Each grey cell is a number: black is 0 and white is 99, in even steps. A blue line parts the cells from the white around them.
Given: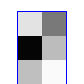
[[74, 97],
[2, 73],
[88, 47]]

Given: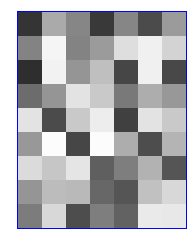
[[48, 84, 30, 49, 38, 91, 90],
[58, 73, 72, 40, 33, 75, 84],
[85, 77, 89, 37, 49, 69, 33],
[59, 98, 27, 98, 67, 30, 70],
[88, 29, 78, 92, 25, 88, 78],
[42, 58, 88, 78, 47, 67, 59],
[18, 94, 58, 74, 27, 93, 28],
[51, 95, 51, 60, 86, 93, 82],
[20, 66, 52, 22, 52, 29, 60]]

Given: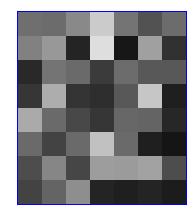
[[26, 39, 55, 14, 12, 14, 11],
[30, 52, 27, 61, 60, 63, 30],
[41, 26, 41, 75, 41, 12, 8],
[66, 41, 28, 21, 40, 39, 15],
[21, 67, 20, 18, 34, 77, 12],
[16, 45, 41, 23, 42, 34, 34],
[50, 59, 14, 86, 9, 62, 19],
[43, 42, 53, 79, 45, 32, 42]]

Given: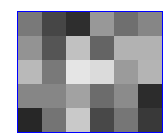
[[15, 45, 78, 28, 46, 22],
[52, 52, 63, 42, 54, 17],
[72, 47, 89, 85, 60, 70],
[57, 33, 75, 39, 69, 69],
[47, 27, 18, 59, 43, 52]]

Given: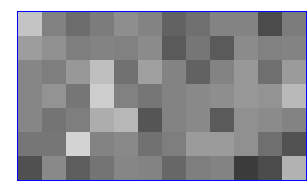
[[31, 53, 36, 45, 52, 51, 40, 49, 51, 23, 29, 69],
[46, 46, 82, 51, 53, 44, 49, 60, 60, 56, 43, 32],
[52, 45, 49, 67, 71, 33, 51, 53, 35, 56, 54, 51],
[52, 57, 46, 80, 50, 46, 51, 53, 55, 59, 57, 72],
[52, 49, 59, 74, 44, 62, 51, 38, 51, 59, 43, 60],
[61, 56, 49, 51, 50, 54, 35, 46, 35, 54, 50, 51],
[76, 50, 42, 48, 55, 51, 38, 43, 51, 51, 29, 48]]

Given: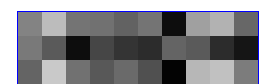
[[39, 78, 44, 34, 41, 31, 1, 71, 75, 48],
[47, 35, 5, 27, 20, 17, 39, 35, 17, 8],
[51, 73, 45, 44, 38, 45, 5, 62, 69, 40]]

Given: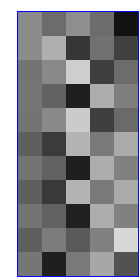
[[46, 12, 47, 65, 32],
[37, 48, 35, 50, 84],
[45, 38, 13, 67, 50],
[37, 22, 70, 47, 66],
[45, 38, 12, 67, 50],
[37, 23, 70, 47, 66],
[45, 53, 79, 24, 41],
[46, 38, 12, 67, 49],
[45, 53, 80, 24, 42],
[54, 68, 21, 44, 25],
[54, 42, 55, 42, 7]]
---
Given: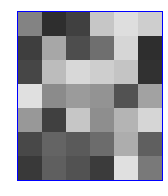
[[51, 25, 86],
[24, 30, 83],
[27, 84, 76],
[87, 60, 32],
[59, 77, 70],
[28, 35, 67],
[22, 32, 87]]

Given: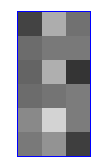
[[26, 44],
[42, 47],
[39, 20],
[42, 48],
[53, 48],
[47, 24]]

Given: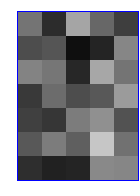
[[45, 64, 24],
[30, 6, 52],
[51, 15, 45],
[22, 30, 60],
[25, 48, 32],
[34, 37, 44],
[18, 14, 52]]

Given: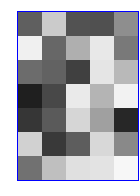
[[37, 32, 55],
[93, 68, 47],
[42, 25, 72],
[12, 91, 94],
[21, 83, 15],
[81, 36, 53],
[44, 87, 96]]

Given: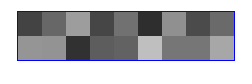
[[26, 61, 44, 56, 41],
[58, 19, 38, 46, 65]]

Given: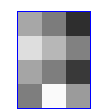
[[65, 18],
[86, 50],
[64, 22],
[49, 60]]

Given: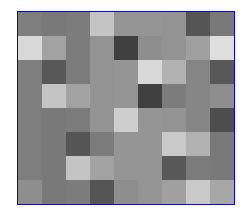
[[49, 48, 58, 57, 47],
[84, 48, 25, 57, 86],
[49, 48, 58, 69, 34],
[49, 63, 58, 48, 55],
[49, 48, 80, 57, 30],
[49, 33, 58, 78, 47],
[49, 76, 58, 34, 47],
[55, 48, 55, 62, 65]]
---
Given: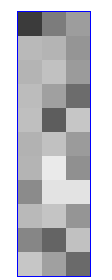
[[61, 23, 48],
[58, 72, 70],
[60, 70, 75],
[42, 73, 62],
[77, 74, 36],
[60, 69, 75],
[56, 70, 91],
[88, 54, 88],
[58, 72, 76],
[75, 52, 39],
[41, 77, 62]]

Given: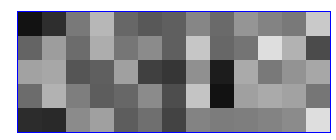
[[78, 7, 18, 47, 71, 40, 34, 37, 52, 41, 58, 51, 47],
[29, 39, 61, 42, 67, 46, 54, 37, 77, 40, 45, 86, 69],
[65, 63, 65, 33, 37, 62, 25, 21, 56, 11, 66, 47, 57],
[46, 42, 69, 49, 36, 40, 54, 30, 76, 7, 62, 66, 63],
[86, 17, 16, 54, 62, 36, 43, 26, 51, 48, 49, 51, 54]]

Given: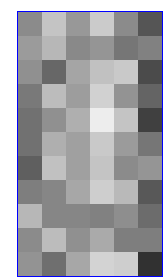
[[33, 54, 76, 59, 79, 54],
[50, 60, 71, 53, 58, 46],
[29, 56, 40, 64, 75, 78],
[39, 47, 73, 61, 81, 57],
[25, 44, 56, 68, 92, 76],
[46, 44, 68, 62, 78, 60],
[58, 37, 75, 62, 76, 54],
[34, 49, 52, 65, 80, 72],
[42, 71, 52, 52, 50, 55],
[49, 54, 73, 56, 66, 49],
[19, 57, 43, 65, 82, 80]]

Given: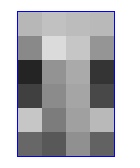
[[72, 71, 75, 73],
[58, 53, 85, 77],
[20, 14, 57, 66],
[28, 25, 54, 64],
[72, 77, 48, 62],
[38, 40, 34, 56]]

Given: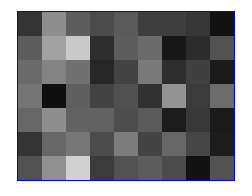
[[7, 20, 55, 36, 29, 35, 24, 24, 21],
[32, 36, 63, 78, 18, 36, 41, 9, 17],
[10, 41, 51, 44, 15, 26, 47, 18, 25],
[42, 45, 6, 37, 26, 31, 19, 57, 23],
[10, 40, 55, 38, 38, 30, 35, 11, 22],
[11, 20, 40, 46, 29, 48, 26, 40, 27],
[32, 32, 56, 81, 23, 32, 36, 29, 7]]

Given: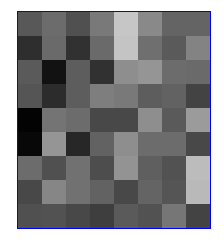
[[39, 34, 42, 31, 47, 77, 53, 39],
[51, 18, 41, 19, 41, 76, 43, 35],
[41, 35, 7, 36, 19, 55, 58, 42],
[26, 33, 17, 36, 49, 47, 36, 38],
[60, 1, 45, 42, 28, 28, 55, 35],
[28, 3, 58, 15, 38, 55, 42, 42],
[73, 42, 31, 44, 30, 57, 37, 32],
[72, 28, 52, 44, 38, 28, 39, 33],
[26, 31, 32, 28, 24, 35, 32, 46]]
